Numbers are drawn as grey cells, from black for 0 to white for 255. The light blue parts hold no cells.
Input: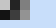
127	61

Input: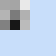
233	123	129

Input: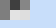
134	227

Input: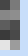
122	135

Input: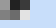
58	108

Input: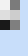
123	222
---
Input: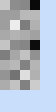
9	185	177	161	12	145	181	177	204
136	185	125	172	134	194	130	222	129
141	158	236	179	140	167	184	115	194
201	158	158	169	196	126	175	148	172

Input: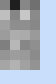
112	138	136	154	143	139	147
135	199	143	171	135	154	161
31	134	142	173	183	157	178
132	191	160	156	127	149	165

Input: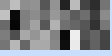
116	139	119	69	68
45	61	50	99	98
68	110	86	82	70
187	92	102	238	234
34	123	112	9	14
147	152	178	131	136
86	111	87	174	169
146	140	162	149	170
142	127	128	168	102
190	10	6	78	183
152	193	106	125	117

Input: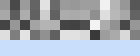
87	99	151	128
151	168	72	217
181	184	146	170
241	222	172	157
158	143	243	57
158	174	77	218
152	170	66	225
155	172	68	225
106	97	178	96
226	206	180	145
100	97	164	113
155	173	66	227
73	93	151	126
152	168	68	222

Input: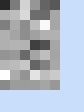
88	167	166	177	166	164	168	202	152
100	107	249	177	81	190	129	190	165
150	109	189	161	64	165	101	227	157
211	217	141	142	179	106	199	148	156
124	189	170	164	180	153	187	171	156
40	179	127	176	176	148	182	254	138

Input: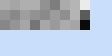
235	91	10
181	180	165
171	143	171
126	156	154
146	138	167
175	146	117
175	158	166
165	137	149
173	149	135
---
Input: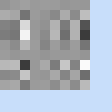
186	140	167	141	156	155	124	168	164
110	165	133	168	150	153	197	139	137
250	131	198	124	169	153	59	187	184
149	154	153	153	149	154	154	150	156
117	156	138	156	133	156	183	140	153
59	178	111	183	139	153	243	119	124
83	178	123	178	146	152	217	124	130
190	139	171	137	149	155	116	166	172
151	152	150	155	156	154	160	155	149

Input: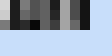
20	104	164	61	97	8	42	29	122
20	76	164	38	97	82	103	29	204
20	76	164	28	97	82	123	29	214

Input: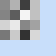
216	50	202	120
162	135	233	211
193	244	93	132
193	62	178	139

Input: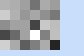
36	172	127	94	170	208
191	129	255	162	106	71
189	200	68	162	162	142
120	144	167	151	177	205
157	171	115	160	174	180

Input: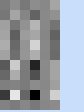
139	135	121	135	124	130
207	139	1	102	230	57
159	136	140	123	131	127
164	137	80	122	172	104
164	138	35	124	203	89
107	135	174	150	111	162
109	136	211	148	105	173
98	134	166	156	95	164
116	136	181	146	119	160
145	137	99	133	165	119
165	136	141	120	141	124

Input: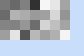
244	176	160	184	85	228	158
164	191	212	109	150	130	132
148	215	160	154	172	179	107
164	230	246	49	128	105	120
